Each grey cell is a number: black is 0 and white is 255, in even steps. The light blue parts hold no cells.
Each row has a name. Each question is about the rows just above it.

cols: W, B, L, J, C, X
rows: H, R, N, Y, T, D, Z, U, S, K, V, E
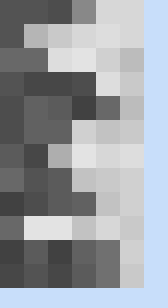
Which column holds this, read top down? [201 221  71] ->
L
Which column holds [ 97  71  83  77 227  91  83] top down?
B
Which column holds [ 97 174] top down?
L
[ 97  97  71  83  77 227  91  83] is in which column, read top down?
B

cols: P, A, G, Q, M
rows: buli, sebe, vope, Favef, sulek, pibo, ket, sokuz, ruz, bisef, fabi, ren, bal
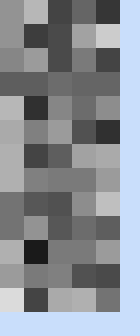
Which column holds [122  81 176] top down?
Q
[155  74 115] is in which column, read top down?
M
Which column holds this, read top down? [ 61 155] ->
A

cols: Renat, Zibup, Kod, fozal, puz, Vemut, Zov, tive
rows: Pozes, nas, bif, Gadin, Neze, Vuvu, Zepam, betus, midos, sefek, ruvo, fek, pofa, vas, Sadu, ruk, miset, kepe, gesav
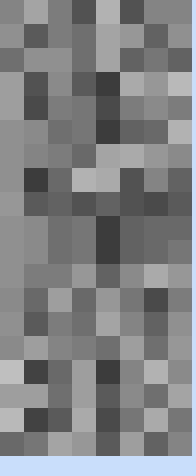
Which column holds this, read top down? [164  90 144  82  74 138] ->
Zibup
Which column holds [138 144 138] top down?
Renat

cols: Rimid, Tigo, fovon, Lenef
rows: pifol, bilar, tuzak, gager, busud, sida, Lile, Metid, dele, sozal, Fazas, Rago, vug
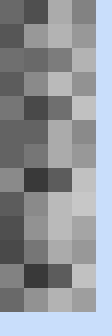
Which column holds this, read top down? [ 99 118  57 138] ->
Tigo
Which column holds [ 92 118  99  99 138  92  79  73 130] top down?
Rimid

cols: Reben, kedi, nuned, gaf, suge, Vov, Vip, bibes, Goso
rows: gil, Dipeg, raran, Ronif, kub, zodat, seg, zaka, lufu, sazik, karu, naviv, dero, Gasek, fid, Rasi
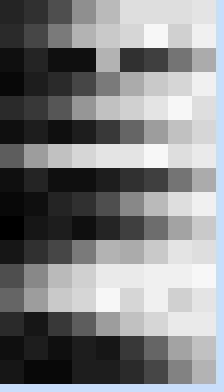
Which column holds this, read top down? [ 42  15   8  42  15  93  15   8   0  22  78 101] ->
Reben
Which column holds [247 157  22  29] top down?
suge

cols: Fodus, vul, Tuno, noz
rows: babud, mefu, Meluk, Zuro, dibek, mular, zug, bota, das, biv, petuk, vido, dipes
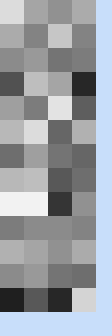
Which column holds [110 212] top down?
noz
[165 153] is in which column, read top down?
vul

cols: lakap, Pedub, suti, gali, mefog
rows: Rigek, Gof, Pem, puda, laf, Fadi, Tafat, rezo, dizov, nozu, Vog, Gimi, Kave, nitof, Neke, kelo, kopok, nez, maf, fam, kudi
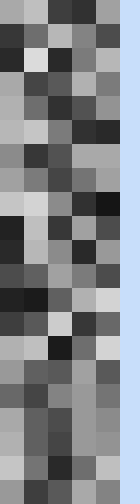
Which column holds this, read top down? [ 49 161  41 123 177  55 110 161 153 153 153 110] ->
gali
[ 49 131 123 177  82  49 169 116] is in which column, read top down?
gali

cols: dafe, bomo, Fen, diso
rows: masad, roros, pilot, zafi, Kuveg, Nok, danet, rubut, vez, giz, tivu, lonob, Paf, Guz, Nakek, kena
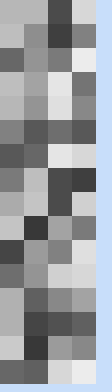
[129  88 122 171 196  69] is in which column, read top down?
dafe
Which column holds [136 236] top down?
diso
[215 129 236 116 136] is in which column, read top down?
diso
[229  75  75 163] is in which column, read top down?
Fen
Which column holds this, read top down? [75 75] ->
Fen

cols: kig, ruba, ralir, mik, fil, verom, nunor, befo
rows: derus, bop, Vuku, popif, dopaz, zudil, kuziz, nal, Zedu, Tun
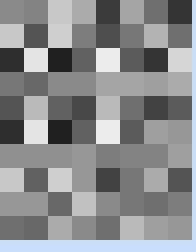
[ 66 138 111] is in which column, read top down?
fil
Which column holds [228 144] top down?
ruba
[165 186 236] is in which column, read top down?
fil
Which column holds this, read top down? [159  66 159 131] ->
nunor
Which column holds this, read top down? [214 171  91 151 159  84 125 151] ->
befo
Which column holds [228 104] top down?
ruba

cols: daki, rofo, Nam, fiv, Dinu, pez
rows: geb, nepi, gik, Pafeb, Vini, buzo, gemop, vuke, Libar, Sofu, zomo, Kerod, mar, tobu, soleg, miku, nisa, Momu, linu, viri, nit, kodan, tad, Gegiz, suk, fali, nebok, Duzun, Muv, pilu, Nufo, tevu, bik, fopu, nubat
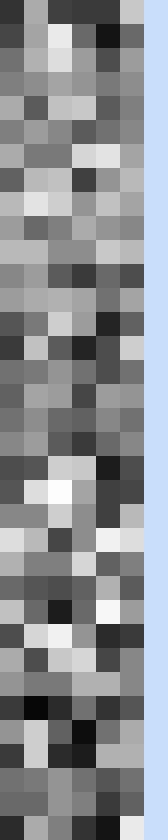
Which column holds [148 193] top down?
Dinu
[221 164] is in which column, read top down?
Nam
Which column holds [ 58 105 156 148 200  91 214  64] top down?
fiv
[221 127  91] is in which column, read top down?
pez
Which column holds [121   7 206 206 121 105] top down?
rofo
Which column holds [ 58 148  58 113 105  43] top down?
daki
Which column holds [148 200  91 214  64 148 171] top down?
fiv

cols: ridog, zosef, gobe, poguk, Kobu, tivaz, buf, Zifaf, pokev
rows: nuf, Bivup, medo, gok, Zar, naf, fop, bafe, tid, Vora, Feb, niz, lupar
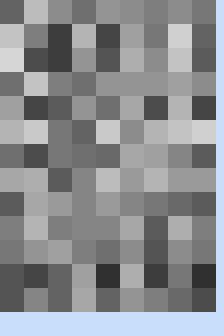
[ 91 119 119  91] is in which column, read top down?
gobe
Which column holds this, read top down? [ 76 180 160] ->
buf
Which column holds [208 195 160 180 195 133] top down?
Zifaf
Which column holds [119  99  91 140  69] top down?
pokev
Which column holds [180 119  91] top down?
buf

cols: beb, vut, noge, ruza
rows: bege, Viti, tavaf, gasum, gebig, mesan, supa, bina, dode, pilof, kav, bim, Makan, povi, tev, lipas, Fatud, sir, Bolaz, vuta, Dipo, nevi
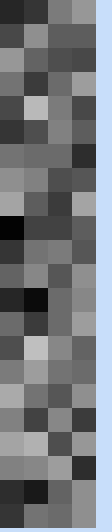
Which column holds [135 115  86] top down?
noge
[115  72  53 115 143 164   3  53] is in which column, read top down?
beb
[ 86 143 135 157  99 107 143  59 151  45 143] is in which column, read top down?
ruza
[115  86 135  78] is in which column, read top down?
noge
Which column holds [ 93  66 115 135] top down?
vut

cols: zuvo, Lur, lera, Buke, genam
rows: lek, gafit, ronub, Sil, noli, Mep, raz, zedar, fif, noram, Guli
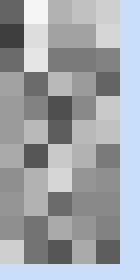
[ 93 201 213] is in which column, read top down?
lera
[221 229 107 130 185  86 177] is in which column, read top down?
Lur
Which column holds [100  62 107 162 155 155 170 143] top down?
zuvo
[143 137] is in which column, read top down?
genam
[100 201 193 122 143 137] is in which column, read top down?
genam

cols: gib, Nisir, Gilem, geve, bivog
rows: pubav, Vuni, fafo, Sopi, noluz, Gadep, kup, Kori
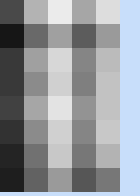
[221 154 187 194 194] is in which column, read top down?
bivog
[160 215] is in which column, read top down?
Gilem
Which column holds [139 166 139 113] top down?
Nisir

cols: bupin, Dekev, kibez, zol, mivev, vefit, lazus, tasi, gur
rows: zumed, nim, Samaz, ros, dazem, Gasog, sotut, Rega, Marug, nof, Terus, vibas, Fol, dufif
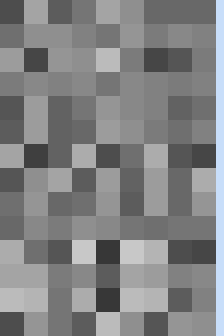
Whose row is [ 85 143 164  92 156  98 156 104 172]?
Rega
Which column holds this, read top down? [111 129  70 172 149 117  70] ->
gur
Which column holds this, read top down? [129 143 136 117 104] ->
zol

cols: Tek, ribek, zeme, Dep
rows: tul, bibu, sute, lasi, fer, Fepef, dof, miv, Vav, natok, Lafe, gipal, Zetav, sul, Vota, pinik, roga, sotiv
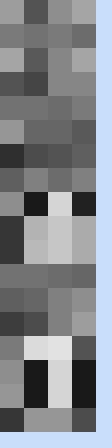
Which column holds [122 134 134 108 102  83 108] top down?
zeme
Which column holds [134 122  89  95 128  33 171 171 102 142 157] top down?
Dep
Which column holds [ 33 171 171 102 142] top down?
Dep
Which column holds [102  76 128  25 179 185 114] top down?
ribek
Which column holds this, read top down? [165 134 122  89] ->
Dep
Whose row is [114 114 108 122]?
fer

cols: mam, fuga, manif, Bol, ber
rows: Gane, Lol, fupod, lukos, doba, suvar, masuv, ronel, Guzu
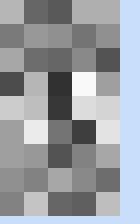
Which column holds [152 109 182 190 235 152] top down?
fuga
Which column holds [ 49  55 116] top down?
manif
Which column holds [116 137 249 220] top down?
Bol
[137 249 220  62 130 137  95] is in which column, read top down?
Bol
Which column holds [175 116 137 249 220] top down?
Bol
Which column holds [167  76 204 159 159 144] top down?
mam

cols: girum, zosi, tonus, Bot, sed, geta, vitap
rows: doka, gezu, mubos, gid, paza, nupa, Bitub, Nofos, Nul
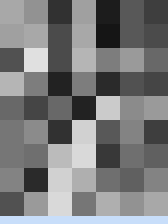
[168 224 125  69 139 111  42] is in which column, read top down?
zosi
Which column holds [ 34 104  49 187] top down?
tonus
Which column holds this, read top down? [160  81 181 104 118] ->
girum
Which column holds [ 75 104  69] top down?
vitap

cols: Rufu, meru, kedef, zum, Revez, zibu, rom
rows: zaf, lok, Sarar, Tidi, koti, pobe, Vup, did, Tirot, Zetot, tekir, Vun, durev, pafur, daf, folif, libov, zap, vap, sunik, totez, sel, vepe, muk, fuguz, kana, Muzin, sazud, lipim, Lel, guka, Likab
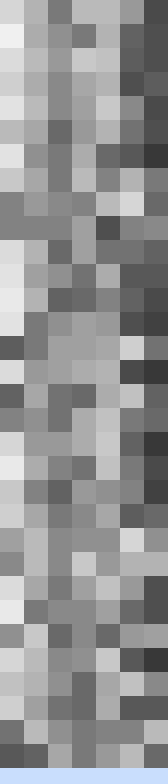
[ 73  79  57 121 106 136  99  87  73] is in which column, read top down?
rom
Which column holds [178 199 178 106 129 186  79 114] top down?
Revez
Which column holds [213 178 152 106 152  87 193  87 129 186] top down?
zibu
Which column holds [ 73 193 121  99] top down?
zibu

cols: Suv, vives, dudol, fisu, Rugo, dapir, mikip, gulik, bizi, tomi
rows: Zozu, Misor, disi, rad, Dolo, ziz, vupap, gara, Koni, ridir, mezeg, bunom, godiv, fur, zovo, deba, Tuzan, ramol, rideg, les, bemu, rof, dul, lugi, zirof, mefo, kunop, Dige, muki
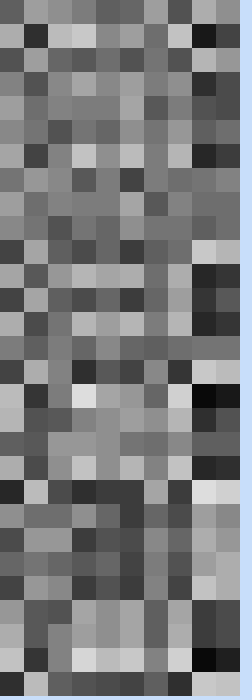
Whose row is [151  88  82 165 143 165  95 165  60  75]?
mefo
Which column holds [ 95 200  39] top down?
bizi
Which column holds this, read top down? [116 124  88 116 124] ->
mikip
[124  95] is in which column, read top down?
mikip
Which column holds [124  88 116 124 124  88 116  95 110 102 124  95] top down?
mikip
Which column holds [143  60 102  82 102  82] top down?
Rugo

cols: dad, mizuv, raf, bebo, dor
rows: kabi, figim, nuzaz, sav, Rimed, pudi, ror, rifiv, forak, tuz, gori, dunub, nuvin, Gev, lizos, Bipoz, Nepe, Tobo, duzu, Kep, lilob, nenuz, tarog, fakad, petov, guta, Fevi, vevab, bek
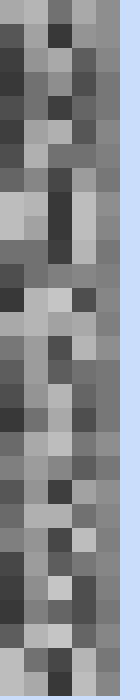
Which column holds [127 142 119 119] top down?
dor
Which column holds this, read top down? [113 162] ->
mizuv
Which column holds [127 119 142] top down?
dor
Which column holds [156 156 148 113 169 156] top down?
mizuv
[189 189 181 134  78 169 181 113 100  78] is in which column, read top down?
bebo
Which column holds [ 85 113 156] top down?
bebo
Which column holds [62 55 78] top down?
dad

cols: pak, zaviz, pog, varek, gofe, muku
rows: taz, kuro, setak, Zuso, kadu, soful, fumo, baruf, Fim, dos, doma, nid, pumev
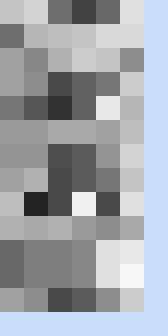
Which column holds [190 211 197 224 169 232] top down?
muku
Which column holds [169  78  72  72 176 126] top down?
pog
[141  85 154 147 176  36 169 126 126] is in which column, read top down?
zaviz

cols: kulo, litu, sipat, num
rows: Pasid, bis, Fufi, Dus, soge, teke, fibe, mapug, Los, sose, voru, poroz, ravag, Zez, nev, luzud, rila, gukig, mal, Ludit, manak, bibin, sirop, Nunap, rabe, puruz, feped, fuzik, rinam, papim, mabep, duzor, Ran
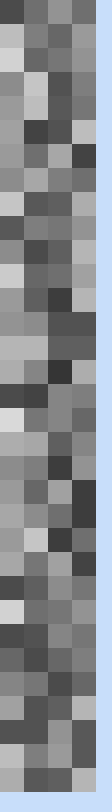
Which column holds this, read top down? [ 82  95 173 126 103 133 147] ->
num
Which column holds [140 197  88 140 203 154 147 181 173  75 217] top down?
kulo

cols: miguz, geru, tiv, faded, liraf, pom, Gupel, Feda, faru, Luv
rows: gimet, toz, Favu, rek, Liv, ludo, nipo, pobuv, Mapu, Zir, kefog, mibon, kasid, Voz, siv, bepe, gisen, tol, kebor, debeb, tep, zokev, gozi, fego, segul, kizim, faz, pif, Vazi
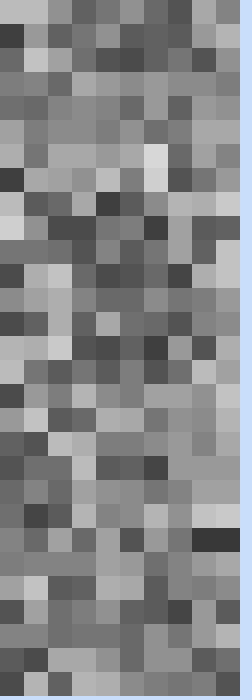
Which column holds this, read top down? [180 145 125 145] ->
Luv
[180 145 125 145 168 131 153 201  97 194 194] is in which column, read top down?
Luv

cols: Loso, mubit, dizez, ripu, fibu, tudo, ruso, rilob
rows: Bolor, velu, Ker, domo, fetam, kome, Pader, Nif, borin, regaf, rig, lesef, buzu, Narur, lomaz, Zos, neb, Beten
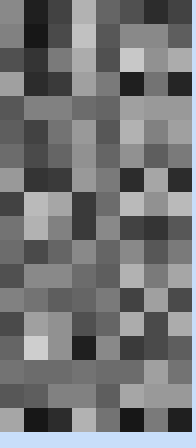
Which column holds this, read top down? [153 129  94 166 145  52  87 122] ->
ruso
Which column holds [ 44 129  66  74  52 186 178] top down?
mubit
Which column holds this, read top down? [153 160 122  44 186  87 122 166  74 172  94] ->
rilob
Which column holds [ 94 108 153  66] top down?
Loso
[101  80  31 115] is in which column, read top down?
ripu
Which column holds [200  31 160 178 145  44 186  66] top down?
tudo
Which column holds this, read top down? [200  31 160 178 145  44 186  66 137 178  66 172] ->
tudo

